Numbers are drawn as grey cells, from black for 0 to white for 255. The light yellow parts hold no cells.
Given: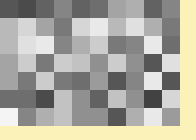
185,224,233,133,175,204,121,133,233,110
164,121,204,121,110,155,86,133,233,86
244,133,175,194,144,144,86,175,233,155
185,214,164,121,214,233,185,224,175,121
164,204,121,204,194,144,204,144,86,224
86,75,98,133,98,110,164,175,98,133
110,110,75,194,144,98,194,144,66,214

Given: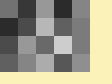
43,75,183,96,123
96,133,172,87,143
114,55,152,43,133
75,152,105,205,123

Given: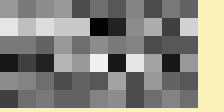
229,191,220,200,200,3,34,140,172,64,209
152,121,140,152,75,110,87,131,75,121,99
64,110,121,99,99,131,140,75,110,131,110
140,131,110,75,99,87,163,75,152,99,87
121,121,99,152,110,140,121,131,75,87,87
24,64,34,181,152,240,24,229,163,24,152

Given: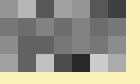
161,98,192,76,40,204,171
119,109,130,109,130,109,119
140,98,98,119,130,119,140
149,182,87,161,149,87,64

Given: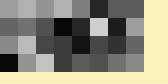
8,148,195,59,90,81,113,137
157,177,148,177,125,38,90,90
101,113,81,8,38,206,28,157
137,186,70,59,18,70,50,101

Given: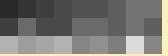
177,156,166,177,134,144,125,220,134
62,106,73,73,106,106,94,115,94
41,52,62,73,82,82,94,115,115
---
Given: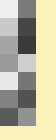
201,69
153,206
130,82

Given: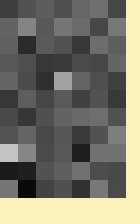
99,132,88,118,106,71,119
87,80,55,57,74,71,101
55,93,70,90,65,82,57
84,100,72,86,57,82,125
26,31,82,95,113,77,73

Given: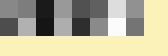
77,177,21,174,46,138,251,116

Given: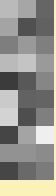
164,80,97
186,196,154
202,98,100
69,164,239
70,105,123

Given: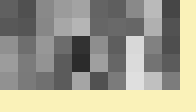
88,85,135,167,181,102,105,102,176,82
156,123,147,91,43,159,102,219,115,91

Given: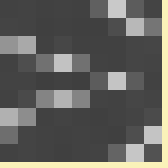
68,67,64,65,64,64,77,184,117
66,78,113,194,113,66,65,69,68
66,74,132,179,132,67,66,70,68
110,68,66,65,66,65,64,78,196

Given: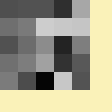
111,122,205,200,197
112,125,161,50,88
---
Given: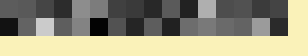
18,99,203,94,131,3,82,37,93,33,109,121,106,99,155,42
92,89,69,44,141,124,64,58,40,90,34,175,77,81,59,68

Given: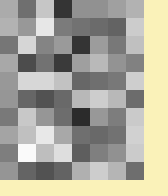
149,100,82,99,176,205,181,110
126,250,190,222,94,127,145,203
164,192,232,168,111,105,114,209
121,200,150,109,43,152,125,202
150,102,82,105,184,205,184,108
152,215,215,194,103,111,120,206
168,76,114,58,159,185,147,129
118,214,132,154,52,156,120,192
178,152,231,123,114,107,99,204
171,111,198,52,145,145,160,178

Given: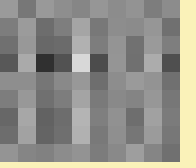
148,133,129,140,147,124,137,158,133,112
109,162,100,111,177,121,143,118,155,119
103,167,98,109,180,127,145,110,161,123
125,152,112,125,164,122,137,132,151,119
142,142,118,137,152,110,141,154,147,112
88,170,48,82,216,76,149,112,172,79
112,152,104,107,177,125,148,113,154,126
125,155,109,126,165,120,141,139,150,112
154,119,153,142,134,150,140,147,125,140

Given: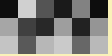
196,89,183,202,103,185
166,64,40,158,34,149
14,208,84,26,130,13

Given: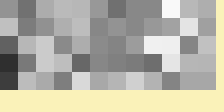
61,188,170,126,217,168,181,208,179,132,167,167
47,121,203,190,103,135,128,123,110,229,182,181
97,183,203,138,173,139,132,156,240,239,133,193
192,124,145,175,189,135,147,136,152,162,228,160
147,113,172,186,183,152,112,136,136,249,184,174

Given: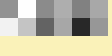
242,196,99,167,40,151
146,254,139,174,129,168

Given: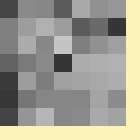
68,149,181,134,138,169,162
55,118,134,135,134,164,140
58,157,125,160,164,169,173
98,121,137,54,172,175,177
127,171,135,197,126,145,159
128,157,176,157,91,106,54
70,138,135,90,169,144,150
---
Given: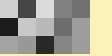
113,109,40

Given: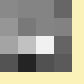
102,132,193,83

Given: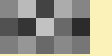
133,105,105

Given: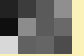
143,91,97

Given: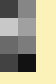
134,200

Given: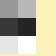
183,55

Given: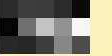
10,146,62
